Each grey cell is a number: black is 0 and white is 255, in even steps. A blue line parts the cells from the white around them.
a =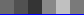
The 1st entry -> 107
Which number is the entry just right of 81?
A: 52
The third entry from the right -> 136

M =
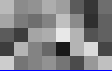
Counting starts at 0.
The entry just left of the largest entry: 173
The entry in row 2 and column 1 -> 61
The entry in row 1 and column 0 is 165
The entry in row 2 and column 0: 91
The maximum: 232
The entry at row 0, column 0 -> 186
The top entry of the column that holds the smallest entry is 158
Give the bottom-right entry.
192
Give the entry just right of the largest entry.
180
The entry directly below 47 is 83
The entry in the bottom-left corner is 205
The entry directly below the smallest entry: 117

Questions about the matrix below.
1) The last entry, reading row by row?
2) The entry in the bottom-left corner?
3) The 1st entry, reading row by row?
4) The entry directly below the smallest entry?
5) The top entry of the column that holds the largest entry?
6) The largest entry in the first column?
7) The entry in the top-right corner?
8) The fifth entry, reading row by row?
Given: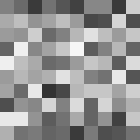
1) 114
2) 176
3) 129
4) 213
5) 65
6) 239
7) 206
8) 85

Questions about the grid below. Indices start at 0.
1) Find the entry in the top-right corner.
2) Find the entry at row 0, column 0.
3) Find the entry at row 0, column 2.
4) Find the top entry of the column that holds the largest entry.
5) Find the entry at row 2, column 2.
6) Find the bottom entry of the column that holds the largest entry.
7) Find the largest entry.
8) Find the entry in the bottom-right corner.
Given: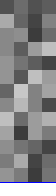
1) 93
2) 81
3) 81
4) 108
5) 60
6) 123
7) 199
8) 116

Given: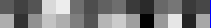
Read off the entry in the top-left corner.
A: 90
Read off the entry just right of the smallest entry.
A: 153
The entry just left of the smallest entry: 159
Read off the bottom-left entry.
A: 174
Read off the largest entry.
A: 237
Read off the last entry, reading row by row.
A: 167
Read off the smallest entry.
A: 3
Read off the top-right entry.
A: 71
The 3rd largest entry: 217

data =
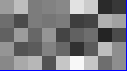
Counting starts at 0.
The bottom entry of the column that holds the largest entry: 248
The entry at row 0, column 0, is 156
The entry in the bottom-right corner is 142
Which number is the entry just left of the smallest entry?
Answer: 110
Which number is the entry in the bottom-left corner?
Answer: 136
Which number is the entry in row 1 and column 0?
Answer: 110
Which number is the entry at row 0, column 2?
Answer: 124
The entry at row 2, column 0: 97
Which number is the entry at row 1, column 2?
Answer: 124
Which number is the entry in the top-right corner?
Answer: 56
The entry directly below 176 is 36
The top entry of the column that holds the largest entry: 226
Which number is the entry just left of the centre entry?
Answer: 149

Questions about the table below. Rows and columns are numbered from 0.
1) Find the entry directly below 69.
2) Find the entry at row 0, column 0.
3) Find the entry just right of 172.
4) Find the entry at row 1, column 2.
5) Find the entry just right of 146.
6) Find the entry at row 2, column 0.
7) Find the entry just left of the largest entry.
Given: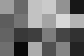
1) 132
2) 158
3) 81
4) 194
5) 23
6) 99
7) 164

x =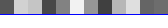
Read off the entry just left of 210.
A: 86
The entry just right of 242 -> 150
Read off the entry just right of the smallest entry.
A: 183

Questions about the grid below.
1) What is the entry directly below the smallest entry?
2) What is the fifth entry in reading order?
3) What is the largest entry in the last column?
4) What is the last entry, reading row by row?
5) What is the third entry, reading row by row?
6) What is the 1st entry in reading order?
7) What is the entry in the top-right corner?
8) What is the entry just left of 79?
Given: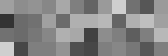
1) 113
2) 168
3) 184
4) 127
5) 147
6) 160
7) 154
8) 147

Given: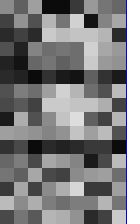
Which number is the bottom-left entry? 73
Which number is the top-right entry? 103
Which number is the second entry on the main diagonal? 146
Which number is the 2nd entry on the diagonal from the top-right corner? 132
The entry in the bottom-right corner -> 202
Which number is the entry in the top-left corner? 139
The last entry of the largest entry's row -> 181
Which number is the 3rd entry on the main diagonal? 42
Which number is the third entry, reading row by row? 159
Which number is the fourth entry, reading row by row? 11
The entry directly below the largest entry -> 195
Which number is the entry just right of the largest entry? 96
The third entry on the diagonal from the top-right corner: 195
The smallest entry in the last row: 42
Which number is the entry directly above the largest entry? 195
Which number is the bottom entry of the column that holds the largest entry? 146
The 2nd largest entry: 215
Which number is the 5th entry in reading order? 11
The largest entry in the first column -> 187
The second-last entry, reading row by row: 65
